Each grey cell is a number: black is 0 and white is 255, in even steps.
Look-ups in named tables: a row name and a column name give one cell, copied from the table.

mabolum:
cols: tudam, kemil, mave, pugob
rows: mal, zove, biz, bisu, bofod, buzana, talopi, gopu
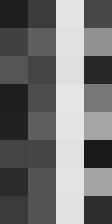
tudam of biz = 85
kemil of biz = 69
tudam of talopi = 42
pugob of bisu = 118
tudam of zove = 65
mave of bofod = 228
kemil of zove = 96
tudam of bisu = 31
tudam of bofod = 34
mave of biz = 222
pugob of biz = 39
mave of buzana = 224
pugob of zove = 145
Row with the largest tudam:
biz

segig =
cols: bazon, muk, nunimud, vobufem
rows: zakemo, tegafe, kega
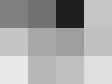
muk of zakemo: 114
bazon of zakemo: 129
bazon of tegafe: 197
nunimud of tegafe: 158
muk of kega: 183
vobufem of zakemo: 198
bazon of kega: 232
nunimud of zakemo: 30
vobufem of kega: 222
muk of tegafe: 168
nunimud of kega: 191
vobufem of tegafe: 193

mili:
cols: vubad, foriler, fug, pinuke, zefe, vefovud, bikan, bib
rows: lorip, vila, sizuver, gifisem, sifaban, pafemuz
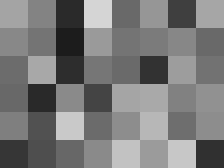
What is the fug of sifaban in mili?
201
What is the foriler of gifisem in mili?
41
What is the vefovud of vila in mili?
123
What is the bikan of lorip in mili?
63
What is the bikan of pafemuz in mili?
199
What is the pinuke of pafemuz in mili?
138
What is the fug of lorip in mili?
42
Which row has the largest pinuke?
lorip

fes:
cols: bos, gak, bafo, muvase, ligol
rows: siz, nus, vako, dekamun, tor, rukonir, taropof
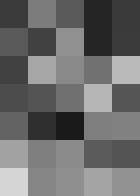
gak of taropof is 133
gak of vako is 166
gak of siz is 124
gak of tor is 47
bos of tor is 99
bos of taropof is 214
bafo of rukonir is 139
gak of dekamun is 84
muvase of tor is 126

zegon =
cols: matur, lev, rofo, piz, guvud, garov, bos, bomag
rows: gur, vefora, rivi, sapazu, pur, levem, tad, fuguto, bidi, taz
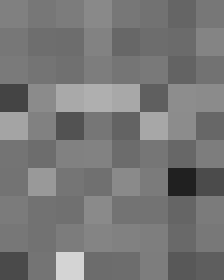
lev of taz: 116
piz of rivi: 125
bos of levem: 103
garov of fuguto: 115
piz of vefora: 130
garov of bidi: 126
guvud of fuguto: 115
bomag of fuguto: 123
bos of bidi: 105
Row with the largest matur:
pur

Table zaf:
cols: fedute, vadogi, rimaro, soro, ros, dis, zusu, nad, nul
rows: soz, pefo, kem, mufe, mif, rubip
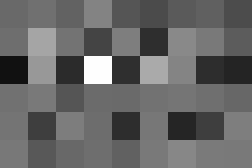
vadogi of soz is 112
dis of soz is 75
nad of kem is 45
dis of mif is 119
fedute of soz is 105
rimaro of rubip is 104
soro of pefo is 68
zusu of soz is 90
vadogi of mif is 62
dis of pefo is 46
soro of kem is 254
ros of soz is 85
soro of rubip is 110
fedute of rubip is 120
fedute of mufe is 113
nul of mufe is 103
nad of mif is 62
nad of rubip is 122
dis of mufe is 114
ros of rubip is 97

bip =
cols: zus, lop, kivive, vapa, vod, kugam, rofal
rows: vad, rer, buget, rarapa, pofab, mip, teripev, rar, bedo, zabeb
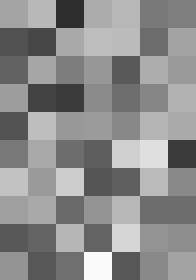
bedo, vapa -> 99
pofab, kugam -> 180
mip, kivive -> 109
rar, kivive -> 105
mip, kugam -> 223
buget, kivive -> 125
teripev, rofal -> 137
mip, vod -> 207
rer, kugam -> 108
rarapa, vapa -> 139
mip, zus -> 120
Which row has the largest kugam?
mip

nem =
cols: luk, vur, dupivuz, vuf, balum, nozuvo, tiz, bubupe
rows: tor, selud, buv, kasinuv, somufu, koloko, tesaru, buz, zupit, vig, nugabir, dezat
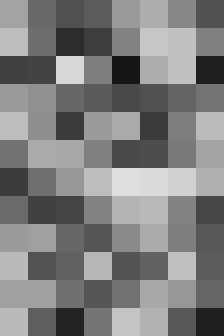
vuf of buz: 130
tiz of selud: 193
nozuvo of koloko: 77
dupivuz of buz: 68
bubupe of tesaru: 175
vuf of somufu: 155
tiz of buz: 131
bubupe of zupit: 87
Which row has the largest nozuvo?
tesaru

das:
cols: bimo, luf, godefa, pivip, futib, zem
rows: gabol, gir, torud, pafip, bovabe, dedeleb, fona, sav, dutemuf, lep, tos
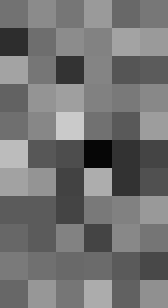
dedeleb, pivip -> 6
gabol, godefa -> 118
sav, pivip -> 121
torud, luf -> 118
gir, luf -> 110
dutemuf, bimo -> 103

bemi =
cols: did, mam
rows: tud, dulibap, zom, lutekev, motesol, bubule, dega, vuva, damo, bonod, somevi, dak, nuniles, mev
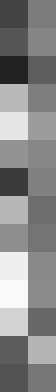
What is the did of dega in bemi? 59
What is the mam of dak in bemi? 104
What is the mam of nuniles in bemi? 180
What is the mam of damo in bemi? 116
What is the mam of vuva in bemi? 109
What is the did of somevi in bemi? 249
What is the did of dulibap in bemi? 86
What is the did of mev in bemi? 83
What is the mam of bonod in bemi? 137
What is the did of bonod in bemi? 239
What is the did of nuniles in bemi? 92
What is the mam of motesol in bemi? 156
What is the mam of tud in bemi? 124

